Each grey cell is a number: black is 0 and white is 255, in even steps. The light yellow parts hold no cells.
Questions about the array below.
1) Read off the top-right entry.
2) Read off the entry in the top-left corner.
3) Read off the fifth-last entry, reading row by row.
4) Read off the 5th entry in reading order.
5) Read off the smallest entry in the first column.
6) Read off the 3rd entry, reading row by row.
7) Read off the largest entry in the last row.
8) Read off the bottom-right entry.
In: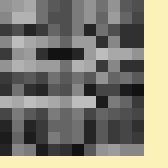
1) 79
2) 147
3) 89
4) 89
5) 28
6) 168
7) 156
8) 135

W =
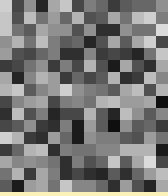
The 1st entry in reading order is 207
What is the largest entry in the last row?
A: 198
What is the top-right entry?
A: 144
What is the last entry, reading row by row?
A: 167
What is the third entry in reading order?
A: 144
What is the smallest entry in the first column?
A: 47
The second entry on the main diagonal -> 81
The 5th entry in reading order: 167
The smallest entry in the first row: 37
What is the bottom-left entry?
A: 91
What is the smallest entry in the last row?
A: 27
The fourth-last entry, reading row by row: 156
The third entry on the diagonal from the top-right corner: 115
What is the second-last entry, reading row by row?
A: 37
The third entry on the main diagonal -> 91

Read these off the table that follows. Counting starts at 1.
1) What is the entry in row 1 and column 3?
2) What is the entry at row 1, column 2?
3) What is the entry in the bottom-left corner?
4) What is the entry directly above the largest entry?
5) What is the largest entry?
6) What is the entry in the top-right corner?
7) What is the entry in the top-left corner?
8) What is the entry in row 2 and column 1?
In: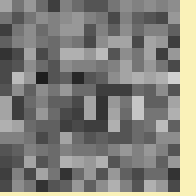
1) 152
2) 117
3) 73
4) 73
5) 208
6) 141
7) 164
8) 117
